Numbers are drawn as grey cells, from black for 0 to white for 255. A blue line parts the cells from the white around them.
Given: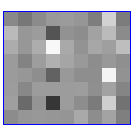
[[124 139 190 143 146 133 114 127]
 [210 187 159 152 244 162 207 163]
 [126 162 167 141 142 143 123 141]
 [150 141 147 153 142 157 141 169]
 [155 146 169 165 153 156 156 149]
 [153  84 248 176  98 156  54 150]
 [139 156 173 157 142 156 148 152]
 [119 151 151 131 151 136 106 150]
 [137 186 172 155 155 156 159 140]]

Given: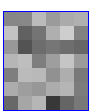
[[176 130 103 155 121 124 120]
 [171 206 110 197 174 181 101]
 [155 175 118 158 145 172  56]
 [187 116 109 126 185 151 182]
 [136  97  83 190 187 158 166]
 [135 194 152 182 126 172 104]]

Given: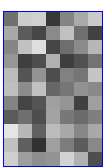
[[202  65 183 115 197 137 159 127 169 136  78]
 [170 112 139  80 117 146  64 107 135  92 177]
 [132 193 110  62 129 118 149 120 169 124 211]
 [ 56 138  70 177  77 102 160 163 188 159 148]
 [208  70 222  78 147 193  84  78  96  50 142]
 [205  92 193  63  84 140  68 111 183  95 158]
 [112 168 134 150 187 191 132  91 229 193 207]]

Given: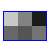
[[ 27 116]
 [130  85]
 [200 104]]

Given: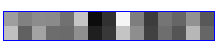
[[ 88 102]
 [146 183]
 [102  85]
 [117 110]
 [ 60  65]
 [126 142]
 [245 196]
 [ 49  56]
 [ 12  31]
 [197 143]
 [113 107]
 [138 109]
 [140 163]
 [129  97]
 [158 192]]

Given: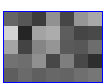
[[168  73 109  46 118]
 [150  69  87  72 111]
 [ 70  93  90 126 100]
 [145 172 149  71 103]
 [ 60 163 133 144  95]
 [ 87  37  67 110 106]
 [101 210 164 114  94]]
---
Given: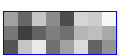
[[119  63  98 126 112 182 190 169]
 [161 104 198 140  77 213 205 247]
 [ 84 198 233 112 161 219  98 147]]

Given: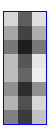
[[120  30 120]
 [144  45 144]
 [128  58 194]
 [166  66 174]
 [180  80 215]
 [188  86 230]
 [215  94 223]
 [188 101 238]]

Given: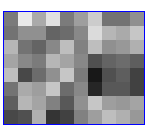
[[190  72 108 144 198 123  24  80  94  65]
 [ 72  80 176  52  65 129 158 190 176 152]
 [182 115 100 136 190 129 190 144 152 176]
 [164 136 123 182 164 136  80 100 108  94]
 [115 144 144 100 108 136 219 182 170 198]
 [115 170 158 198 108 136  38  88  88  65]
 [ 94 182 164 129  88 144 198 158 152 164]
 [123 233 170 225 123 158 204 115 115 144]]

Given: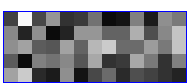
[[ 92  11 128 114 136  86 168  50  58 168 121  50 128]
 [136  35 143  11  35 150 150  99  99 175  79 136 196]
 [143 162  92  86 162  99 183 203 107 107 156 121 196]
 [162 203  42  27 143  19  72 107  42  79  66  50  35]
 [ 66 249  72 150  50  58 114  11  19 128  27 143 121]]

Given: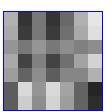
[[177  52 120  52 105 177 230]
 [169  59 120  59 112 169 223]
 [169  67 128  67 112 163 211]
 [157  99 141  93 134 134 177]
 [149 120 149 120 141 128 141]
 [ 93 205 141 211 157  99  45]
 [ 93 217 149 217 163  99  37]]

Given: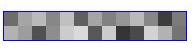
[[178 157  81 142 204 218  88 204  53  74 211 178 116]
 [109 165 186 135 192  95 165 129 150 186 135  61 123]]

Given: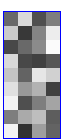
[[243  49 158  99]
 [202  56 132 237]
 [217  72  64  86]
 [243  79 126 164]
 [196  99 230 209]
 [ 72 105 139 251]
 [224 152 178  64]
 [126 170 190  93]
 [105 217  79 126]]
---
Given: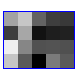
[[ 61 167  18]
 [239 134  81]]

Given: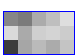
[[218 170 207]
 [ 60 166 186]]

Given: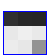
[[232 239 233]
 [236 231 147]]

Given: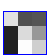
[[ 34 219 152]
 [ 32 253 207]]

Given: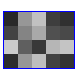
[[ 67 132 169]
 [203  95  56]]

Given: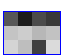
[[196 205 183]
 [212 190  63]]

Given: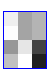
[[253 164 180]
 [151 230  67]]

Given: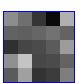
[[ 98  95 102]
 [ 48  70  75]]
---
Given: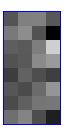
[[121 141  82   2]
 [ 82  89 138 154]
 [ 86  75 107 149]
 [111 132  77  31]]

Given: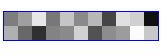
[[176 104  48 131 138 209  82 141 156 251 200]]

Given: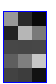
[[ 34 182 121]
 [ 94 127 199]]

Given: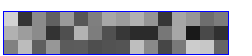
[[177 157 139  51  79 179 125  80  55  43  43 119 167  25  73  48]]

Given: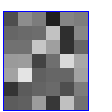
[[102 106 109 194  46 135]
 [154 156  67 111 217 168]
 [ 52  91 100 106  78 124]]

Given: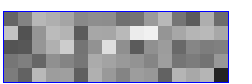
[[195  82 149 187 180  91 167 166 185 236 241 149 167 181 185 168]
 [118 127 102 144 132 118 171 163 153 147 133 158 117 124 115 152]]

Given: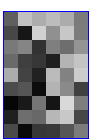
[[ 71  22 209 144 199 124]
 [106  63  55  31 180 196]
 [ 76  85  12 179 138  64]
 [ 31 110 104 183 200  71]]

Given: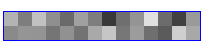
[[138 149 148 117 145 115 169 198 119 156 111  91 207 168]]

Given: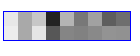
[[237 169 229  87 133 129 137 147 145]]
